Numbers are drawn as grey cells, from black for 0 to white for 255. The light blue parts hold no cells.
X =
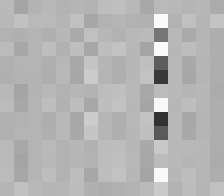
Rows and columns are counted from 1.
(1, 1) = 185
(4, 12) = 250
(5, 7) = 196
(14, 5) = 182
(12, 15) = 183
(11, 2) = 168
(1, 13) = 184
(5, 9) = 176
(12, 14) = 181
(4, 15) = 183
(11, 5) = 178
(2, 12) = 250
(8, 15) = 182
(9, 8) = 182
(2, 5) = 181
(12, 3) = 180
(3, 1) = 178
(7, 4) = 184
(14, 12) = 202
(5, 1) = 177
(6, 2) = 178
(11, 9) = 190
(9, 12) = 50
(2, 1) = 184
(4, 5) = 177
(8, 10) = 183
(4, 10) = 183
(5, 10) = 183
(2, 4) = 185
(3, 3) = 180
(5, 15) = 181
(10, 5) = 184
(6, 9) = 175
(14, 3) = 184
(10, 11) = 191
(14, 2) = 193
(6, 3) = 179

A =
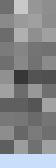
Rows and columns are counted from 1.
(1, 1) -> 110
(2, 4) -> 140
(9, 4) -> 117
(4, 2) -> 133
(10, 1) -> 141
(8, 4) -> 163
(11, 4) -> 159
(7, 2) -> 108
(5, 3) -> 114
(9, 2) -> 118
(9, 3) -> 106
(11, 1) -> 94
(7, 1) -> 161
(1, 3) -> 150

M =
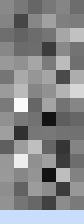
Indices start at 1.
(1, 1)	137
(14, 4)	140
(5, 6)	111
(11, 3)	191
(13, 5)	190
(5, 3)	166
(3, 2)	99
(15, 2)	117
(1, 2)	120
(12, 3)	144
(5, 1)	153
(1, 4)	120
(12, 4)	159
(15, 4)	65
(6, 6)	173
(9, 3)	114
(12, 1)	152
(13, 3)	148
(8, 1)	122
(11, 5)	53
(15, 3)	103
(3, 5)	166
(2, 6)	124
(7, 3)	133
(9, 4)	19
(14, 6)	152
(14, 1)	142
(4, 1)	135

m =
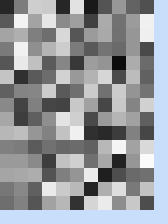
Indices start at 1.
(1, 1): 39
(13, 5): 127
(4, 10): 150
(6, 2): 48
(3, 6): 86
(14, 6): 185
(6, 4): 109
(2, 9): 114
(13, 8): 31
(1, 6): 226
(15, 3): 85
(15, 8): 235
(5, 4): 91
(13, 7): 236
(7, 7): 203
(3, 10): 150
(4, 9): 106
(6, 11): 97
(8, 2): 67
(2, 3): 163
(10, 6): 240
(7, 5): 90
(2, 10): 155
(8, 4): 70
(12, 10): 150
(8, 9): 200
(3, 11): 239
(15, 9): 141
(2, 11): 240
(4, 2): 241
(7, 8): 113
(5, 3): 192
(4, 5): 205
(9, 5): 227
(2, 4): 230
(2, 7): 64
